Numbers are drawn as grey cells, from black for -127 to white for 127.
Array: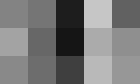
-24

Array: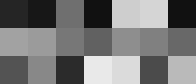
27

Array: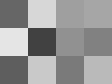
-62

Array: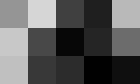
-55

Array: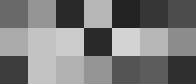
67

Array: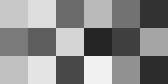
-34

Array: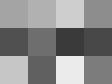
-17

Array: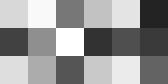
15

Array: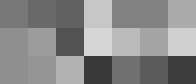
28
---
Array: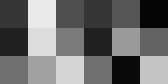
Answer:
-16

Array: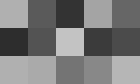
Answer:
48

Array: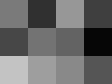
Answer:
67

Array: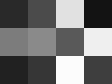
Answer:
-94

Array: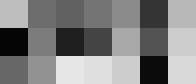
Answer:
-24

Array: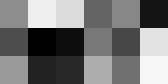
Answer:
26

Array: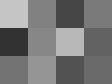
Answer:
-13

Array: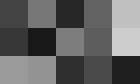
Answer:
27

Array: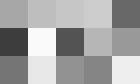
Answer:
-10

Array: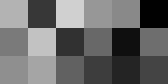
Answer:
15
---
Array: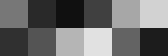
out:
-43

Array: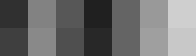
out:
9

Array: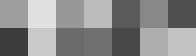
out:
73

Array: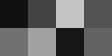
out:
34

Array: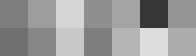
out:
7

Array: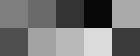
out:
34

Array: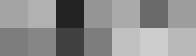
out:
6
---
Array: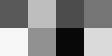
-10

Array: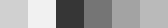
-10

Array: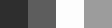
28

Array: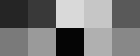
70

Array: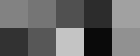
-83

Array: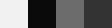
-76

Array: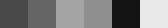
15

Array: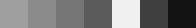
-36

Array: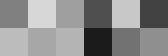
-48

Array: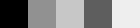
-33
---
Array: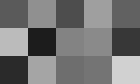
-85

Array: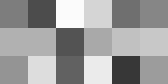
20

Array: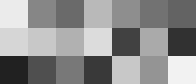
-94

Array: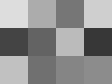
65

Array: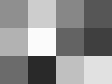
-20

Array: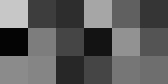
11

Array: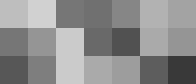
-40

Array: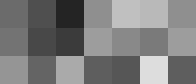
21

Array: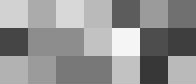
50

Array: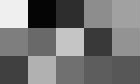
-63
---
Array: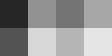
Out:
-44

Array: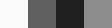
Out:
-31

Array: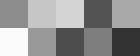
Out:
-50

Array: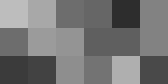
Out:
-68

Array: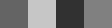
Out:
-27

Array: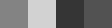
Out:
-45
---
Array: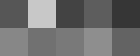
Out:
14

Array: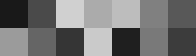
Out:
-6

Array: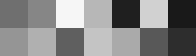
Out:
-39

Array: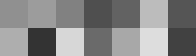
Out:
93

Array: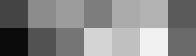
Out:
112

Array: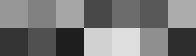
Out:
15

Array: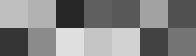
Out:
-61

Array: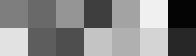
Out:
84

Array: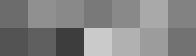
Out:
28
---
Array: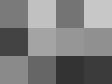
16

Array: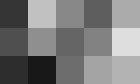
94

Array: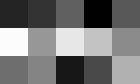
11

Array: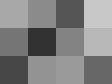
56

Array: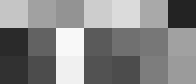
33

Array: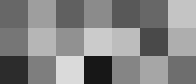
46

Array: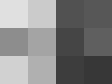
-32

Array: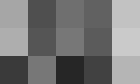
74

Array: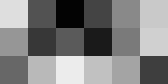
80

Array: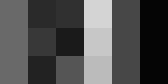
-122
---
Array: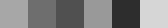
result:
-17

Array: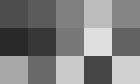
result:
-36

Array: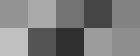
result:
42

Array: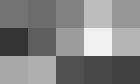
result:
-19

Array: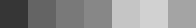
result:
-27

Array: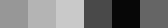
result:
52

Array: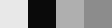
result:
-117

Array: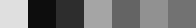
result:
-114

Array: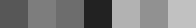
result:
-2
